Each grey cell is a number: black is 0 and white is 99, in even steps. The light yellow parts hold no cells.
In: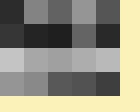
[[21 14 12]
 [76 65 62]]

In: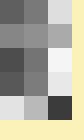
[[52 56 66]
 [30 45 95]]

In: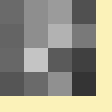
[[39 55 69]
 [40 76 35]]

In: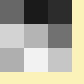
[[82 70 44]
 [68 94 77]]

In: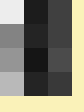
[[51 14 25]
 [58  8 29]]

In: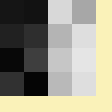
[[13 18 70]
 [ 3 24 77]]

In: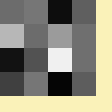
[[71 42 60]
 [ 7 32 93]]

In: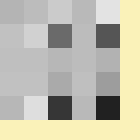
[[75 81 41]
 [74 74 71]]
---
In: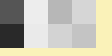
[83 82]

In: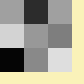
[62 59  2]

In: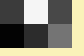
[28 17]

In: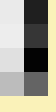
[12 92]

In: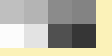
[51 31]

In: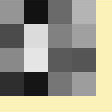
[70 50 89 18]

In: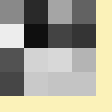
[38 26 82 27]

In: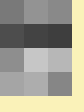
[53 26 55]

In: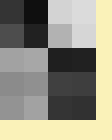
[85 69 65 54]
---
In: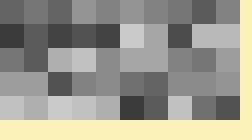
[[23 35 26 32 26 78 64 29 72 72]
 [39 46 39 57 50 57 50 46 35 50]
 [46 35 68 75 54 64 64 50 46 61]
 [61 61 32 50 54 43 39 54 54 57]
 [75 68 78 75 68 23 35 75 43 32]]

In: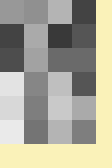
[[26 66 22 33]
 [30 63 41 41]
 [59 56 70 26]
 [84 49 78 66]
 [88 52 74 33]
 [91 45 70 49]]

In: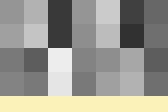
[[47 36 92 51 55 65 36]
 [51 47 89 47 62 69 43]
 [58 69 22 58 79 25 40]
 [62 76 22 55 73 19 43]]

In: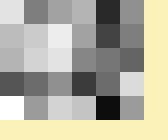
[[33 42 56 23 42 85]
 [70 82 88 52 46 39]
 [73 79 92 63 26 49]
 [88 49 63 70 16 56]
 [99 60 82 76  5 60]]

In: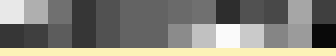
[[21 25 35 21 32 38 38 54 75 97 79 51 61  4]
 [90 68 44 21 32 38 38 41 44 17 32 28 64 25]]

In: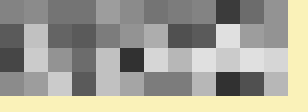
[[27 79 57 42 75 19 83 71 87 79 87 83]
 [35 75 39 35 48 57 67 31 35 87 61 57]
 [51 54 45 45 61 54 45 48 51 23 42 57]
 [54 61 79 35 75 64 48 48 71 19 31 71]]
